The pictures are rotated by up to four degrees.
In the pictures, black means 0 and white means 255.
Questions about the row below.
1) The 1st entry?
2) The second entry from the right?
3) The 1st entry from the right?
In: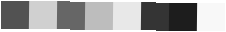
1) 82
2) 29
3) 248

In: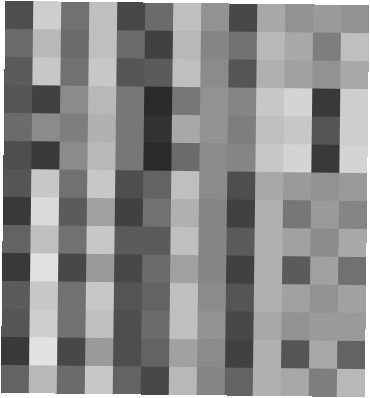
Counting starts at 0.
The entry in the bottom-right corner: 184
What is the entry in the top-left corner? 78
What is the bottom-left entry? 99
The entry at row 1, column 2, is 107
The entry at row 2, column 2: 113
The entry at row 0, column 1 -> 206
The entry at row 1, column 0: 107
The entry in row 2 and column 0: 91
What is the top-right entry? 146
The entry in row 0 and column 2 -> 113
